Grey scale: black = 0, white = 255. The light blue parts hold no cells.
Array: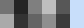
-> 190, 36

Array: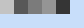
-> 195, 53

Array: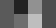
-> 190, 34

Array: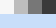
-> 247, 58

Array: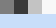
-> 248, 57

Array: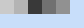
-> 202, 57

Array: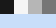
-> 245, 24

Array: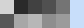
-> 212, 42

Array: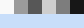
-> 249, 23
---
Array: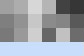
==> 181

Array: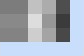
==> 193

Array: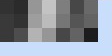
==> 126

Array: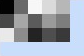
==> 247

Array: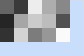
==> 237

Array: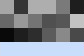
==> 174

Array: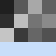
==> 89

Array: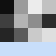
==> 155
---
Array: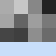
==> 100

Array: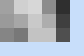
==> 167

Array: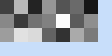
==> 58

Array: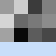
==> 105

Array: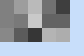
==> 121

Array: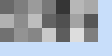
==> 141

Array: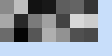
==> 40

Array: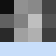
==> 129

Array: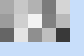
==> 207

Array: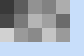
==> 122
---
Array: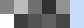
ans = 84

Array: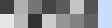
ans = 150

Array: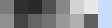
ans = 152

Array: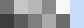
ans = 127

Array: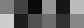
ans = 108

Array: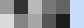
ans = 167

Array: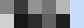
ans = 44

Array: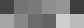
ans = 100

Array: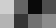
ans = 53

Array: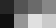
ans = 150
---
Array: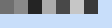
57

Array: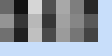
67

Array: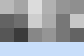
99

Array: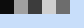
109

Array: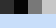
199

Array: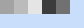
113

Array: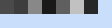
39

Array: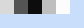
252
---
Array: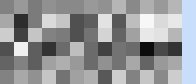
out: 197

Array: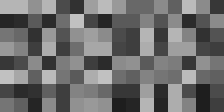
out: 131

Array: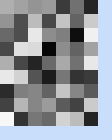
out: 210

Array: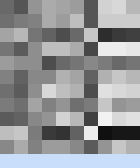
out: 148

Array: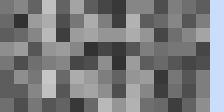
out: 62

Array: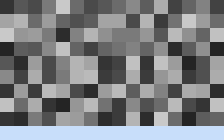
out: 36

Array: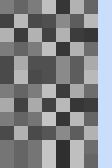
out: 47

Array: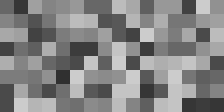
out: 54
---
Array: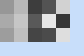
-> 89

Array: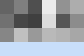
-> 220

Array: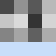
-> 218

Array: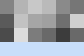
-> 160

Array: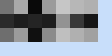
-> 147

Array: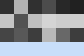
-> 212

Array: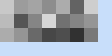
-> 113

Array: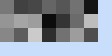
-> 52

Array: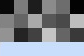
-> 87
